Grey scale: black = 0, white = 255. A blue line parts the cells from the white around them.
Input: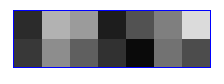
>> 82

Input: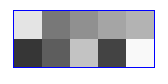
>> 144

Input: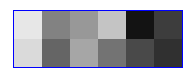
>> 196

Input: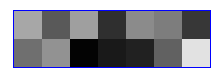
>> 139

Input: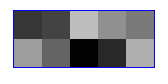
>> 190

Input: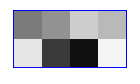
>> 146

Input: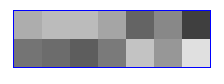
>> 100

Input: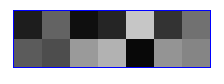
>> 198

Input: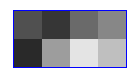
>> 54
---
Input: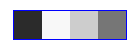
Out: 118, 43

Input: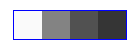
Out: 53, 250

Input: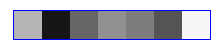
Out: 247, 181

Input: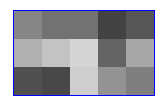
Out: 86, 80

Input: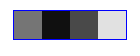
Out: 225, 117

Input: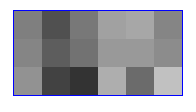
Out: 133, 146

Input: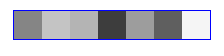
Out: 245, 133

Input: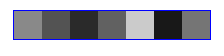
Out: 117, 137

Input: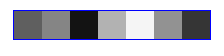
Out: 53, 95
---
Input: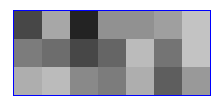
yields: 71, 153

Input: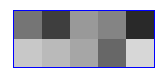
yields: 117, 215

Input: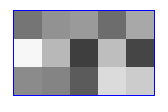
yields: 117, 204

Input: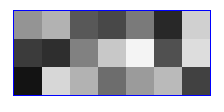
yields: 148, 65

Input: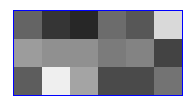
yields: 100, 115

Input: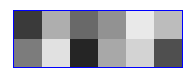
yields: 58, 79
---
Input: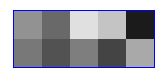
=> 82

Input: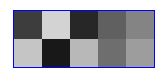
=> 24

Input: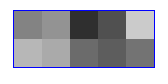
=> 170

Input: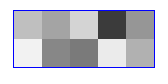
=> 135

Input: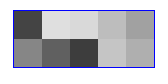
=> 96

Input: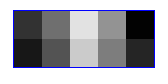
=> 83
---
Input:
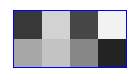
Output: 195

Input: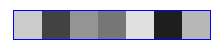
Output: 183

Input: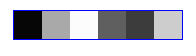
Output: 169

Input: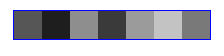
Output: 142

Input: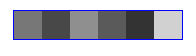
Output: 119

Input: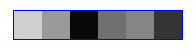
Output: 133

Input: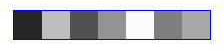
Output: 167

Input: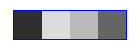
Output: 101

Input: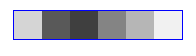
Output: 182
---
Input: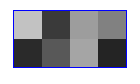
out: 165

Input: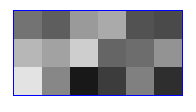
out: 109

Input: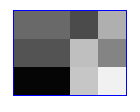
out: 191

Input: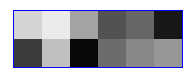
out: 135

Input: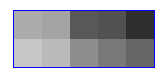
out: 120

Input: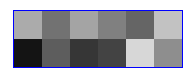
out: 215

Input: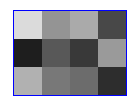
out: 57

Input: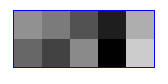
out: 1

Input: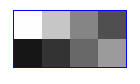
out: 104
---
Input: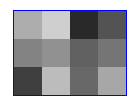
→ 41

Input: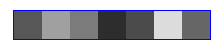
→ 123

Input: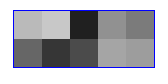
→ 32

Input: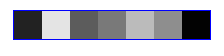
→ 92

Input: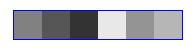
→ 51

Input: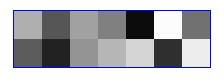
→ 161
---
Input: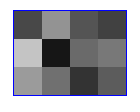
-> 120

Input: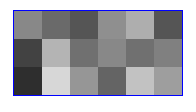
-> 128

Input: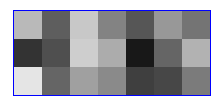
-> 178

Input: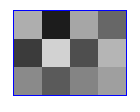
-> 181

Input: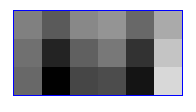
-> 196

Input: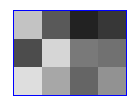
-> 113
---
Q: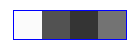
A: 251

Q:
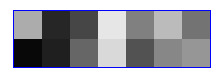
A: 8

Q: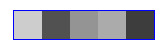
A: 205

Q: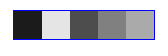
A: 27

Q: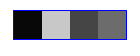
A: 8

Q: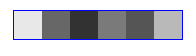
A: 232

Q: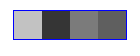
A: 194
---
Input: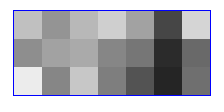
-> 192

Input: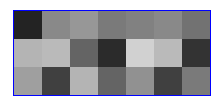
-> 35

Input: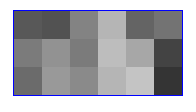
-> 88

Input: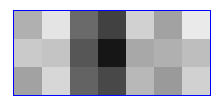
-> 176

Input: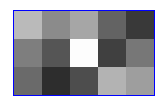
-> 186

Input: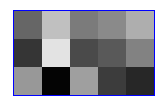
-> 102

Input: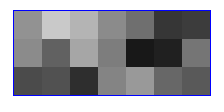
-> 146
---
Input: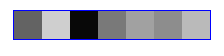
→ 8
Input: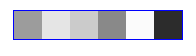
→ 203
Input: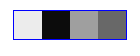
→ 159
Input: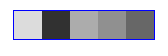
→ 172
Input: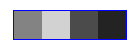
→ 75
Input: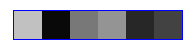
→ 120
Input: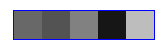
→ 129
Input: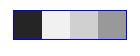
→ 208
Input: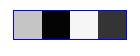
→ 246
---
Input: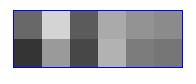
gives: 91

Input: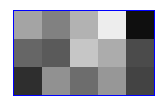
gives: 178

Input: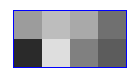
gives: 169

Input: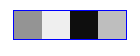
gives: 14

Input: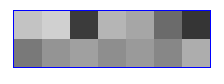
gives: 59

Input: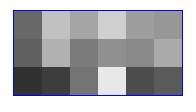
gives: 165

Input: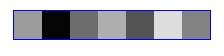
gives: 109

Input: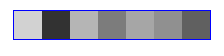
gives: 181

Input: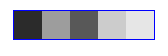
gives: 88

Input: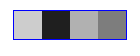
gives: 177
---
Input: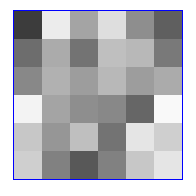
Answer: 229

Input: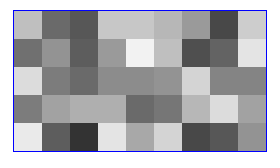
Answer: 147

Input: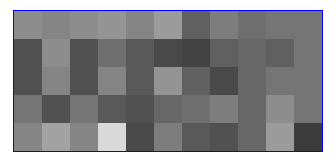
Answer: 59

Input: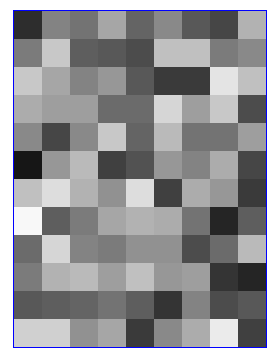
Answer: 64

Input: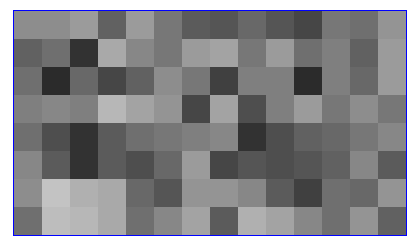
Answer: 97

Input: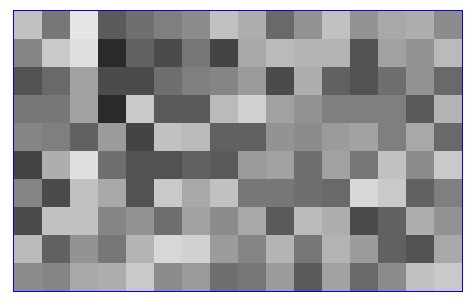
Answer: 201
